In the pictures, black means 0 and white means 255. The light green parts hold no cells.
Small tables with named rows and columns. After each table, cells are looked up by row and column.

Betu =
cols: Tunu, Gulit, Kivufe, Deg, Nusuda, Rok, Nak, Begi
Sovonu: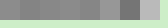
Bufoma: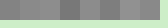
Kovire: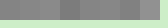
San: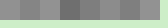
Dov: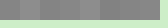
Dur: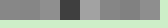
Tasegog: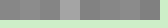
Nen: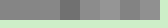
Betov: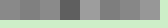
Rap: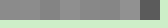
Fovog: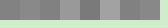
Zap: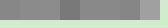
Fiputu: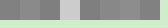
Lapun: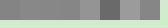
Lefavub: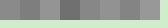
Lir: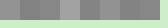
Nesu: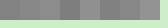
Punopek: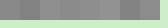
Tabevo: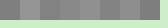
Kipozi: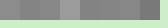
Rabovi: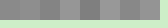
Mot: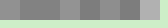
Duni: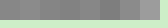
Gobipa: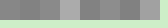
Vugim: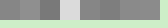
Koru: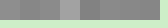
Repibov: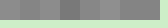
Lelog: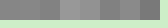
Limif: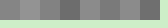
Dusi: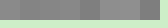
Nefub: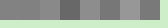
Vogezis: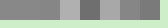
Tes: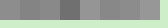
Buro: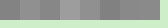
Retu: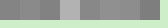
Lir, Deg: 162
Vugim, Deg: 219
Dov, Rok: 130
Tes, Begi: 151
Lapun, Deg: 134
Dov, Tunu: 133
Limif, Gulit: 147
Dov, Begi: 135
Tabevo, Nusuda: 144
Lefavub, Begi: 152

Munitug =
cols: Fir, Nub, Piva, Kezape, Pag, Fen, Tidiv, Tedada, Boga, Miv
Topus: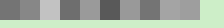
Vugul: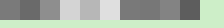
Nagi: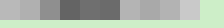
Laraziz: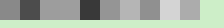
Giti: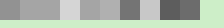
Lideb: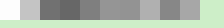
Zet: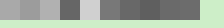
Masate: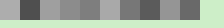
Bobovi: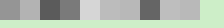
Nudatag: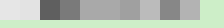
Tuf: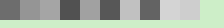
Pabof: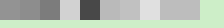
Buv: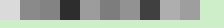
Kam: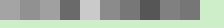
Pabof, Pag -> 72
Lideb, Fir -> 253
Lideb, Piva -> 113
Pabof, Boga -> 189
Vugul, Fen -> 223
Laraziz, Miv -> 172
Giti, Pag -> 165
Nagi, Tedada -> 169
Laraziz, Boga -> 212
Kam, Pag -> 202
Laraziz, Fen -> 149
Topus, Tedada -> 116
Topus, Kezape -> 110
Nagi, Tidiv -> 180

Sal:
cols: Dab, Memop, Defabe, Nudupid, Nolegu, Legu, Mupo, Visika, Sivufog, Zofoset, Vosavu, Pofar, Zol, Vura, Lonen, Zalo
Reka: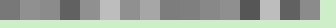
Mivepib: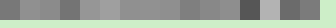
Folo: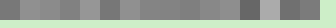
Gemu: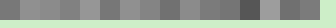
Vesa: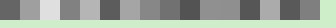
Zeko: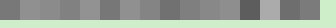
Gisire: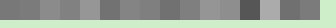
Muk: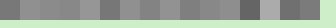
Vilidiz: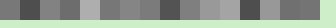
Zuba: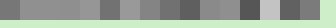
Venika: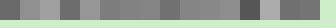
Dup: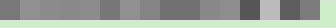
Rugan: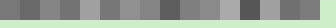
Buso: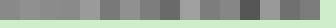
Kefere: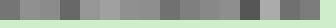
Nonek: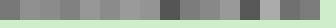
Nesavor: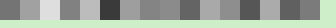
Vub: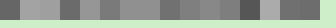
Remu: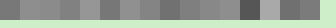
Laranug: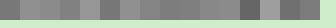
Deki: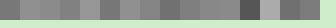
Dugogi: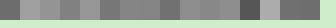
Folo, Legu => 119
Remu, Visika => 132
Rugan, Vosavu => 138
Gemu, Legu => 119
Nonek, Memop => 144
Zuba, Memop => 144
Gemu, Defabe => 139
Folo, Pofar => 142
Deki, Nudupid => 129
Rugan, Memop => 105
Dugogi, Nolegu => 150
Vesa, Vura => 171
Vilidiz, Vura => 152
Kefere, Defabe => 139

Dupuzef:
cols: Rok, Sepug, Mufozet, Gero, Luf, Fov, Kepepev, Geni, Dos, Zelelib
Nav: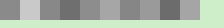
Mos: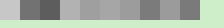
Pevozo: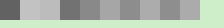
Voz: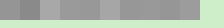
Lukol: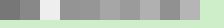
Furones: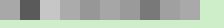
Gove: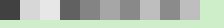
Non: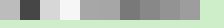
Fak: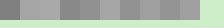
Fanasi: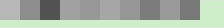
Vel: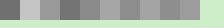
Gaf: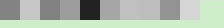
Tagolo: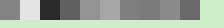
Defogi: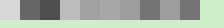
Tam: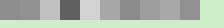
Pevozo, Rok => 98
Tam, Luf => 210
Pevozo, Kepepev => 141
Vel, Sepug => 197
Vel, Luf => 138
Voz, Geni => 153
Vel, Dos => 142
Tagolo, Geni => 123
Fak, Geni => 159
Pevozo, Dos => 142
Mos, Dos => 155
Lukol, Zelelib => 181
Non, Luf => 167
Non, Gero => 246
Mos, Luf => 159

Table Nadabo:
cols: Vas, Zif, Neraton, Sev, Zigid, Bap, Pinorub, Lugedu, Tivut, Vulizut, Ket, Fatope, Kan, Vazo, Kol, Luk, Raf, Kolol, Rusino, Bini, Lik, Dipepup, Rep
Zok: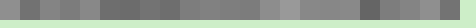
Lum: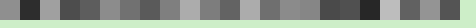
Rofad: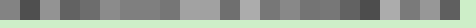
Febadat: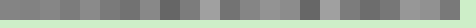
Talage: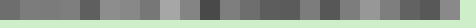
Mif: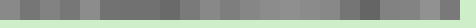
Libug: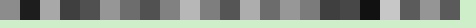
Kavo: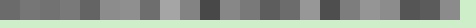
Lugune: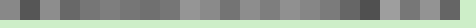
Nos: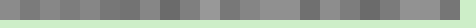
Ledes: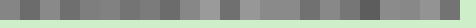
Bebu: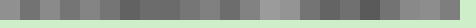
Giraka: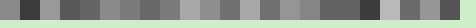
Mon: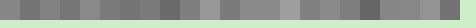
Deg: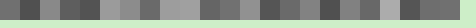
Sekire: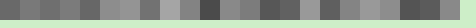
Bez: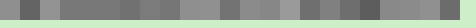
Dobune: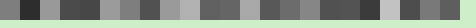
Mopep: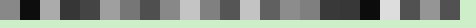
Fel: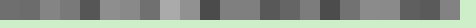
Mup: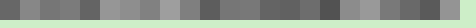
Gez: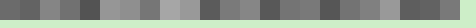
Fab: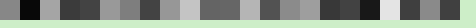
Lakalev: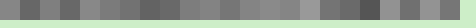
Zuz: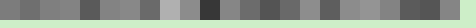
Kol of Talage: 91
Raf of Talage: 87
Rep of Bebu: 126
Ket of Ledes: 154
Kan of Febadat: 133
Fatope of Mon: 123
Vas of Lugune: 136
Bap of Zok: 110
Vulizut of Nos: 127

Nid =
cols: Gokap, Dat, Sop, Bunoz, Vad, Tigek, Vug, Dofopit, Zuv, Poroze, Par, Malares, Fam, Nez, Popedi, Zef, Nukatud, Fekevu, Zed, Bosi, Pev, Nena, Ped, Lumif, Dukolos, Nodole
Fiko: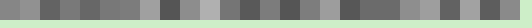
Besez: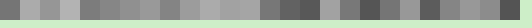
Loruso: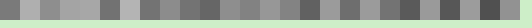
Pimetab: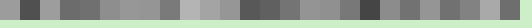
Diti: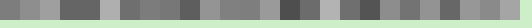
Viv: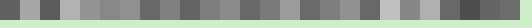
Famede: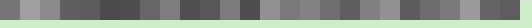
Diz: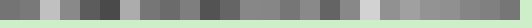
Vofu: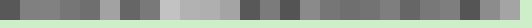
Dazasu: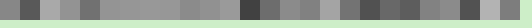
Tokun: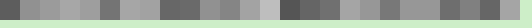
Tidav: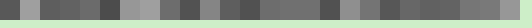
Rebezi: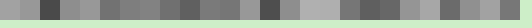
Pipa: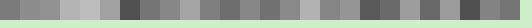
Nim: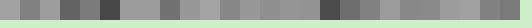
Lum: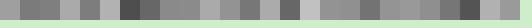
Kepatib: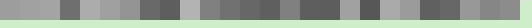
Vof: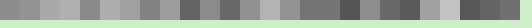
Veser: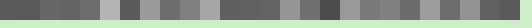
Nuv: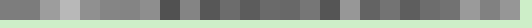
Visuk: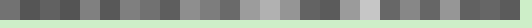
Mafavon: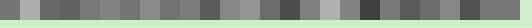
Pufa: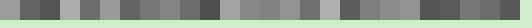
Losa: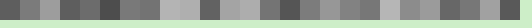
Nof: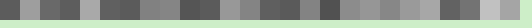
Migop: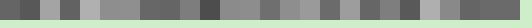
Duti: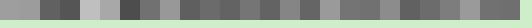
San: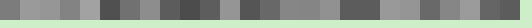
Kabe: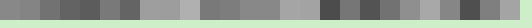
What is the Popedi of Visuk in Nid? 149
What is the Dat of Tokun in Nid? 145
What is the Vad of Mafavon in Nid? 120
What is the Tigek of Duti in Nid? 168
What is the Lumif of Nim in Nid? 161
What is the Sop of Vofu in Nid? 129
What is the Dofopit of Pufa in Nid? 118
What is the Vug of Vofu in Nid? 102
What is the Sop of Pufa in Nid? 85
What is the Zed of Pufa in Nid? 126
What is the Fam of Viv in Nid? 104
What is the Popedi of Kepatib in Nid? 128
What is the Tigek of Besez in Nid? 134
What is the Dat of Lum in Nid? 123
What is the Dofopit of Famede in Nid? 102
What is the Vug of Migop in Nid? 143
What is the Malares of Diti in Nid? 128
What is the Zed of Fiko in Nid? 107
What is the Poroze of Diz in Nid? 126
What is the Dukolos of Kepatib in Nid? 134
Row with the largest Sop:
Diz

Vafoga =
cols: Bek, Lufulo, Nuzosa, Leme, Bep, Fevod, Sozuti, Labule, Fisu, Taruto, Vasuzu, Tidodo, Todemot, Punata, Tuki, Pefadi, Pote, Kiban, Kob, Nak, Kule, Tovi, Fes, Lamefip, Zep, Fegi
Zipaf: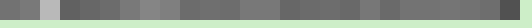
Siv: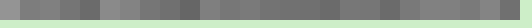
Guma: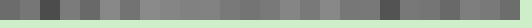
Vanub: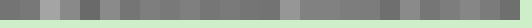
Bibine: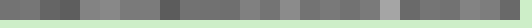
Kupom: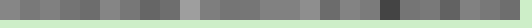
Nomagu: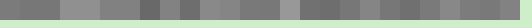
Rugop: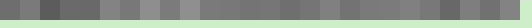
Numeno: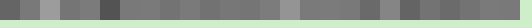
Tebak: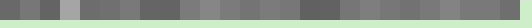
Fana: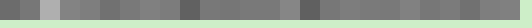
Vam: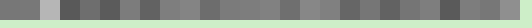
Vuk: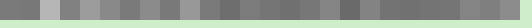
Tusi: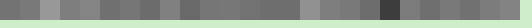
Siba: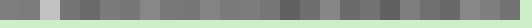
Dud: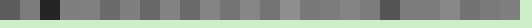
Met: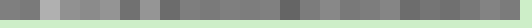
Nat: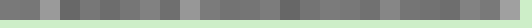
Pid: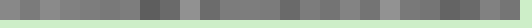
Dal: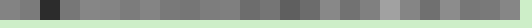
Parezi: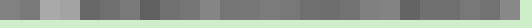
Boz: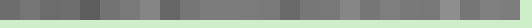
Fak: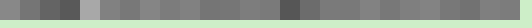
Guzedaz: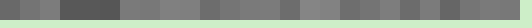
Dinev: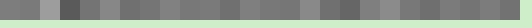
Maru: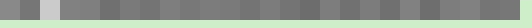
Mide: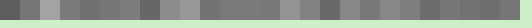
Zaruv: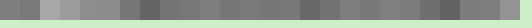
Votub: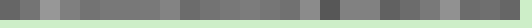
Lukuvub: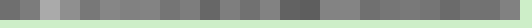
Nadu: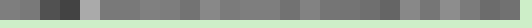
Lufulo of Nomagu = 119
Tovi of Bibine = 117
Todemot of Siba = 125
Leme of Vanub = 137
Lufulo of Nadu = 121
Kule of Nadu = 136
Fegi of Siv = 112
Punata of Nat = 124
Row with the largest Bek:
Siv

